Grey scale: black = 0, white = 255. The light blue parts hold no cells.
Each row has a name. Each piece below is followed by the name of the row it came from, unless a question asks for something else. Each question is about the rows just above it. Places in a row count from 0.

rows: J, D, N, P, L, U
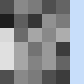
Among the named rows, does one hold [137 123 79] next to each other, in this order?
yes
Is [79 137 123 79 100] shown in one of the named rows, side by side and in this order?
yes

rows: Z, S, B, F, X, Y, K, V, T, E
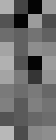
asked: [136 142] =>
E
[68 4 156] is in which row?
Z
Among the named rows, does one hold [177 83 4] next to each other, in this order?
yes
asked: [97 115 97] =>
B
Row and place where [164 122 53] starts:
Y, 0
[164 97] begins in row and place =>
F, 0
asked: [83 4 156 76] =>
S

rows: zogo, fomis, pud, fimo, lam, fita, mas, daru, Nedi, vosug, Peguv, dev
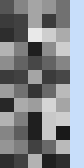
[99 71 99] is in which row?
lam
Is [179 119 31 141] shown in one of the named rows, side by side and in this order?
no
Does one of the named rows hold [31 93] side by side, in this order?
no
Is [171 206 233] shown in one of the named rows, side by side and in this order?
no
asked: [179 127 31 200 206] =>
Nedi

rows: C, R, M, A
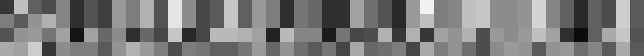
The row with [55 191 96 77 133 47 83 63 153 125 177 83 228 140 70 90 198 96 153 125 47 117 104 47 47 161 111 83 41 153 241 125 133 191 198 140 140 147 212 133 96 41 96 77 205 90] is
C
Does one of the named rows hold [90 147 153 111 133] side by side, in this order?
yes
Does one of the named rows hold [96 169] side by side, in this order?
yes
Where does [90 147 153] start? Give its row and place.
A, 38
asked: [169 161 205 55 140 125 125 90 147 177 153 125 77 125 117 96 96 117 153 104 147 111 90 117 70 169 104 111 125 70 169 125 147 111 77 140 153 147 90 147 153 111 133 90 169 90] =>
A
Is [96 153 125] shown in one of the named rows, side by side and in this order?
yes
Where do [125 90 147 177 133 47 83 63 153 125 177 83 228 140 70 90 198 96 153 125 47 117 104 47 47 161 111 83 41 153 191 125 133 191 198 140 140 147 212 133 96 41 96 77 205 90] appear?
R

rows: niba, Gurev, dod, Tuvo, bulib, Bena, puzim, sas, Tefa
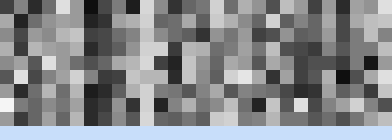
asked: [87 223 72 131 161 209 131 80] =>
sas
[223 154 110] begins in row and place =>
bulib, 3
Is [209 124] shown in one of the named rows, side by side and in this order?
yes
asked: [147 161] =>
Gurev
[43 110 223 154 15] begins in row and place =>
niba, 2
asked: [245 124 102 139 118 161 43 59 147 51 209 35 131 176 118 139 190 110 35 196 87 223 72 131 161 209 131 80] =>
sas
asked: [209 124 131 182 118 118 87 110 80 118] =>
Tefa

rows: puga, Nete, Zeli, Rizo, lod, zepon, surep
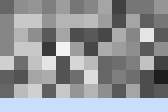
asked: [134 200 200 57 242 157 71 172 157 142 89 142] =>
Rizo
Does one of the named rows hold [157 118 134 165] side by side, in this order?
yes
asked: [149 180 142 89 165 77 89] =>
surep
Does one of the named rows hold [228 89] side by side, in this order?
yes
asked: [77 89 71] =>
Zeli

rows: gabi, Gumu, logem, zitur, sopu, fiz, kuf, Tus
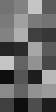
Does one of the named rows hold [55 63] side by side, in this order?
no
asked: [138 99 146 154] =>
kuf
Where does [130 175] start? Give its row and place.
logem, 0
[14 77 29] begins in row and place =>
Tus, 1

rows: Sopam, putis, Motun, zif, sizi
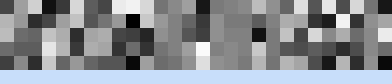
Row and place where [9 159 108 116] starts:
sizi, 9
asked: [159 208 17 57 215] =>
Sopam
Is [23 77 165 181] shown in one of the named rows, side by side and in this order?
no
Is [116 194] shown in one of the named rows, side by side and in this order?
no

